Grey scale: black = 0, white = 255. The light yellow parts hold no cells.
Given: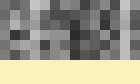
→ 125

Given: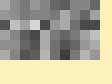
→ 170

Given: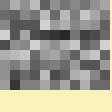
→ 155

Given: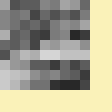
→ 202

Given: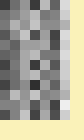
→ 78

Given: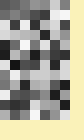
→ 176

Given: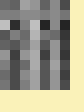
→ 117

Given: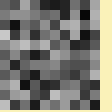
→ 189
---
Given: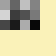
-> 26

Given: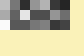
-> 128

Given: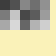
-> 102

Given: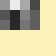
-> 40

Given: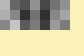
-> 60

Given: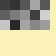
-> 165

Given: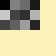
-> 97

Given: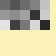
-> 120

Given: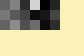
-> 108
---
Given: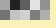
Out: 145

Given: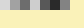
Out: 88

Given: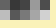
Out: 77

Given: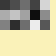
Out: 213

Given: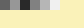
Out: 182

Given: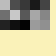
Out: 68

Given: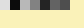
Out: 36

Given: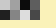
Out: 32
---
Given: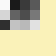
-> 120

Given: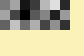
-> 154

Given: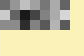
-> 214

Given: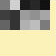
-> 166

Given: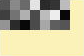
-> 8

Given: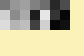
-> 7

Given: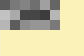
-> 182
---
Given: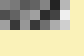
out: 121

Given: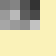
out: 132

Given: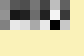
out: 87

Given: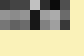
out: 68

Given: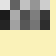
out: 98

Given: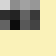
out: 141

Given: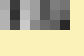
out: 59

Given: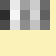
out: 233

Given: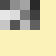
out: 142

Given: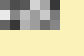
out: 77
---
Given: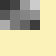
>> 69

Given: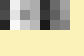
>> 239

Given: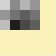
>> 138

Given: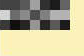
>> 67

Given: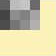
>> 188

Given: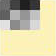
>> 65

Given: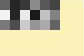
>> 37
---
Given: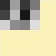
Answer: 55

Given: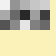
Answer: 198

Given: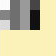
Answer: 154

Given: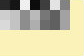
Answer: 227

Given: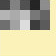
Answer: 36

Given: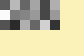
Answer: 71

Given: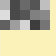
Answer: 85

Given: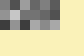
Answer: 127
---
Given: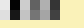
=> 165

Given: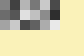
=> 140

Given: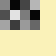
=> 124

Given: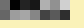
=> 90

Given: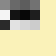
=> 7

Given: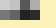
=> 34

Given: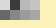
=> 155

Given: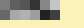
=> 33

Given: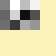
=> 15

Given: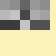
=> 172
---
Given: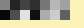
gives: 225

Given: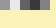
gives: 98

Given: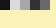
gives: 168

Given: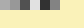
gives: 81

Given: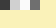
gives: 250

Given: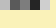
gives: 125
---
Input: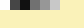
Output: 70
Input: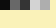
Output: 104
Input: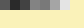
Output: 42
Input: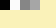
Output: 251
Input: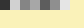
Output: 209
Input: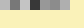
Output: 120
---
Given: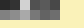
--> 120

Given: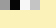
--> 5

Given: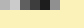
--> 61

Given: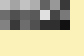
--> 47

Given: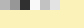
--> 249

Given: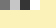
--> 198

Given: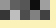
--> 77

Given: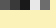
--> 25

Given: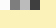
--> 126

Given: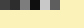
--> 15
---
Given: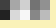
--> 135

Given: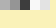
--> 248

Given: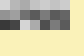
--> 123

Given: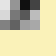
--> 159

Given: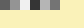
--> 181

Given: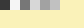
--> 162

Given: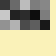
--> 94

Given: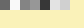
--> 227

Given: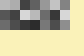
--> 77
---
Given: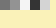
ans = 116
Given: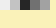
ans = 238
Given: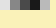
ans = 226
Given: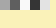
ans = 167
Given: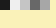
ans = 27
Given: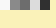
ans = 248
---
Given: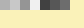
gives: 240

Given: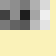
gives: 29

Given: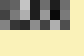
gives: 30

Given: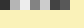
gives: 131

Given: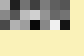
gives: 208

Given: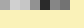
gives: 146

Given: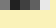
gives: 64
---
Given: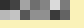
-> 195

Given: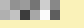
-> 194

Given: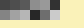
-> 162

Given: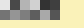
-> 149

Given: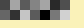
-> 50

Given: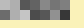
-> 175
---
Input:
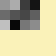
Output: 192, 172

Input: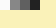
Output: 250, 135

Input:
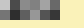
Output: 198, 163

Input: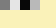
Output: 229, 185

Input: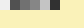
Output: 239, 196

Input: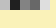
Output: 222, 191
